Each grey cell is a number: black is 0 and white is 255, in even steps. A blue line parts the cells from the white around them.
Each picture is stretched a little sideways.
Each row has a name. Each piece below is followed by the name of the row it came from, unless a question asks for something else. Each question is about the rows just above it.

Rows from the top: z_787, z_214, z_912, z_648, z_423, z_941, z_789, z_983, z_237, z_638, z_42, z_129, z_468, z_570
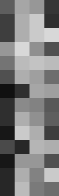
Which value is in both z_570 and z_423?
[187]
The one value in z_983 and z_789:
[47]
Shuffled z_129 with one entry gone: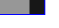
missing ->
[80]
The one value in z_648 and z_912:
[216]
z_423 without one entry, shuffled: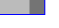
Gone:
[195]
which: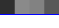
z_983
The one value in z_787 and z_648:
[151]

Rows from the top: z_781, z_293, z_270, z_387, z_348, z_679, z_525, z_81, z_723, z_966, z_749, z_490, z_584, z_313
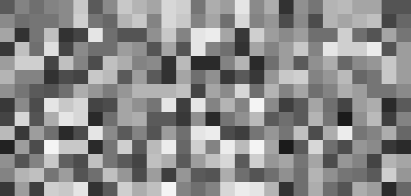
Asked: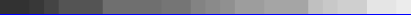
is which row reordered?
z_270
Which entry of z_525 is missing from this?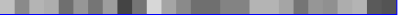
[124]
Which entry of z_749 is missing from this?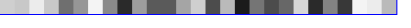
[34]
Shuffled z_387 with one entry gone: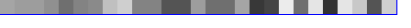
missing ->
[223]
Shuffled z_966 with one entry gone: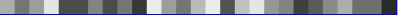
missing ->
[103]
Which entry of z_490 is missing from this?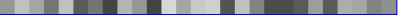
[96]

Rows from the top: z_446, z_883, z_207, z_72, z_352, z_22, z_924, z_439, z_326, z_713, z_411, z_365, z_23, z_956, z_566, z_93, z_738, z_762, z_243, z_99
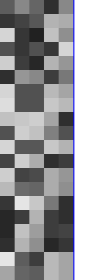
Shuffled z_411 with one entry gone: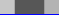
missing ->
[213]
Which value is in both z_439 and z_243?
[185]
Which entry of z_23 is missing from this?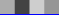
[75]
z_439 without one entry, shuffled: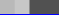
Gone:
[221]

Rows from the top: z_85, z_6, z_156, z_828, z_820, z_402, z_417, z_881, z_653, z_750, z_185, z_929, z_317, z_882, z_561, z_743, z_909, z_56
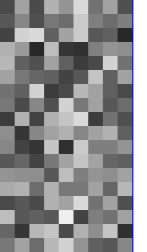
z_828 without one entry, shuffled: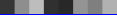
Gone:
[154]
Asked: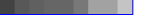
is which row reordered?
z_929
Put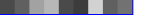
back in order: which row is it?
z_417
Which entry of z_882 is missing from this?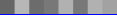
[170]

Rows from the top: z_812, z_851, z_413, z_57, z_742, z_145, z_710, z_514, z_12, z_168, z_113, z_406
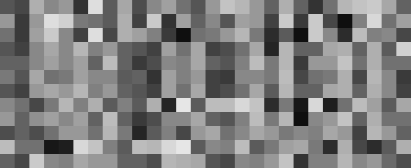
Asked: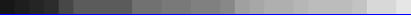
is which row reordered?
z_514
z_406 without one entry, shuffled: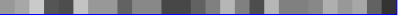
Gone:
[106]
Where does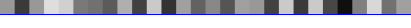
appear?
z_851
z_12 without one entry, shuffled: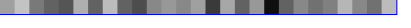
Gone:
[144]
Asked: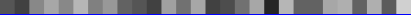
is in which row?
z_57
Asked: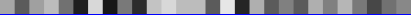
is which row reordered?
z_514

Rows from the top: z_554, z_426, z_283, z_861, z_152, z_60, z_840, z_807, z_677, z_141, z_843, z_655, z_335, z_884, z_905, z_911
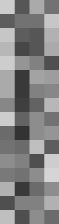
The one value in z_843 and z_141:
[107]
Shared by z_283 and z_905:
[177]
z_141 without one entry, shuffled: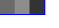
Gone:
[149]
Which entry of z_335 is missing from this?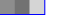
[121]
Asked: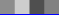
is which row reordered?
z_655

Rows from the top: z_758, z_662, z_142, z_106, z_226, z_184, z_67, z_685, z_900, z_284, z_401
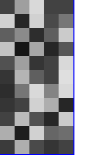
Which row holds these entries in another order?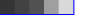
z_226
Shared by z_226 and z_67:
[217]
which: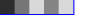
z_67
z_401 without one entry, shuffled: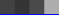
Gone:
[59]
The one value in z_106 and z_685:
[38]
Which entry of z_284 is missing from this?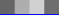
[30]
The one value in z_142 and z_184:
[95]

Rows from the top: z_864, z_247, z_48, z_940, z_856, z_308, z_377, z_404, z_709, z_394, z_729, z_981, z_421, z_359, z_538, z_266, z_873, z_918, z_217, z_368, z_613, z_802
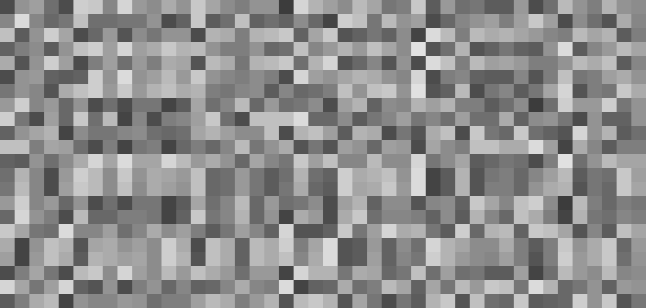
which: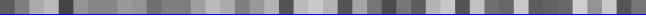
z_802
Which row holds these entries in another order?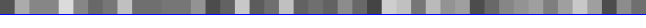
z_247
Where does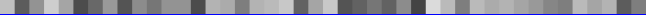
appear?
z_48

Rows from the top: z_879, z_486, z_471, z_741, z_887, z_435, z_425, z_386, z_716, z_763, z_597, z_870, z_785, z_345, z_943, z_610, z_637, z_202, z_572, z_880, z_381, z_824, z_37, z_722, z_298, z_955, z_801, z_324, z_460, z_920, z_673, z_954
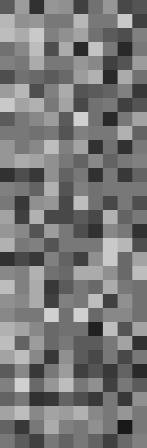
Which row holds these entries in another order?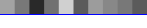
z_716
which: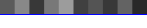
z_801
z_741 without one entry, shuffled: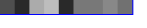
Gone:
[195]
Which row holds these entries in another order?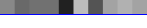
z_722
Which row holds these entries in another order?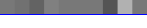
z_763
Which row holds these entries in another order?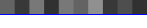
z_785

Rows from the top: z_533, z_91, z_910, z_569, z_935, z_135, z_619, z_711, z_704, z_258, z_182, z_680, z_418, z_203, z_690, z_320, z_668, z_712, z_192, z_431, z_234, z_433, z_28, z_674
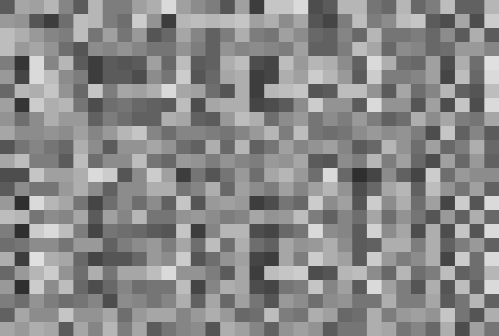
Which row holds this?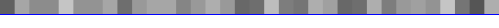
z_28
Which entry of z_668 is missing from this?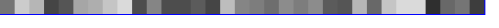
[210]
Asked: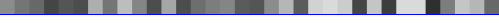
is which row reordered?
z_668
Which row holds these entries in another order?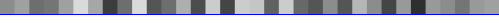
z_690
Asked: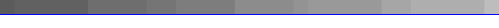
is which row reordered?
z_712
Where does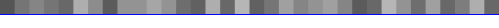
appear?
z_182
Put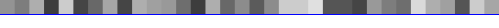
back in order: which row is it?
z_192

